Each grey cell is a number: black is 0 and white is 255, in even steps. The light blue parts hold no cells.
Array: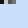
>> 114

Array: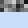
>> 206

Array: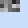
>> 37

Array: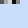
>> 14

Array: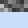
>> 122

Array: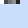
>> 142

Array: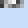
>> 244
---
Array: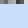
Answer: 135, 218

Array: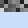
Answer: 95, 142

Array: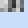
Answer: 205, 83

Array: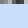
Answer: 125, 194

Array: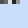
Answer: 79, 146

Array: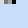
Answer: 220, 8
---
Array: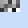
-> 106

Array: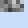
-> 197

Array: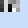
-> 174

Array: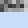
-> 194

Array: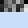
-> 3

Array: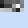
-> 135

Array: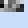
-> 206
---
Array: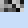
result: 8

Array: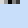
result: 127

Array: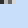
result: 103

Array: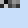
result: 107

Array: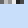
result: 34

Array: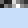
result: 146
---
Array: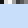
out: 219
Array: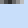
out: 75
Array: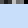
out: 27
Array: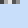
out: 174
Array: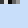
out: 222
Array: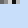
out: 143
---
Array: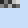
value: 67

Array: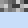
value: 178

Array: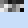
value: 168

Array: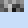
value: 59

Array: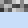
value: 137

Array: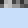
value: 95

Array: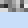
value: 67
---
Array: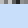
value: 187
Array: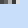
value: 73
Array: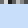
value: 107
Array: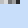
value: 190
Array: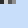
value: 44
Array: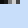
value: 11
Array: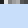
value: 32
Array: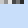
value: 200
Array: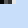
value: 4
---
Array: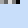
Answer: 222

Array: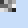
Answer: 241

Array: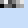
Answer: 240

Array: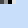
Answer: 228

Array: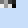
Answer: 240

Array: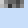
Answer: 203
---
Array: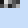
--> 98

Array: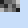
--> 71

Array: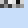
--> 124

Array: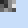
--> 138

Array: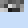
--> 108

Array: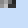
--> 51

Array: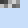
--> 102

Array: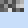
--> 193

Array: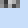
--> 71

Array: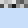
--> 197
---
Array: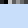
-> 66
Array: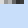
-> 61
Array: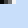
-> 243
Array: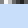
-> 92
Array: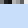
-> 237
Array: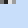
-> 157
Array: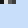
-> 61
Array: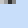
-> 131
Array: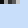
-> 198
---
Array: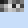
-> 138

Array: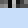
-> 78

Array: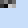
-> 204

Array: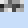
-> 185

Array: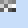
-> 86

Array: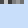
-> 152

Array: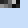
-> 11

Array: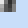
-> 71
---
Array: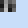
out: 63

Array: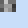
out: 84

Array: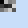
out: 116

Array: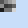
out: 25

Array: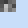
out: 101

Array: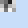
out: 231

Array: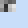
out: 138

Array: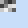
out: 203
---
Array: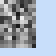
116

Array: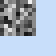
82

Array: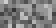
125

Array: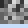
98

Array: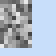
85
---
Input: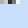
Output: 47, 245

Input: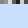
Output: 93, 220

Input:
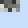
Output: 114, 218

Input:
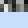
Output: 27, 232

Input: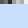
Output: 157, 239

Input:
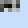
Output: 9, 213
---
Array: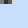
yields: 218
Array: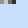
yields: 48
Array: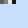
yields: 26
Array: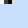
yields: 218
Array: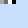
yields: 4
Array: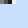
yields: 238
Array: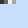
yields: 167
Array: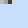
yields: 217
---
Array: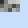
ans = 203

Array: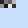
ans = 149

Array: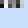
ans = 66

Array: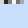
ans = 116

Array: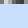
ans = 74

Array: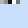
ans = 116

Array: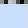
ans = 75

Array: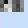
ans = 80
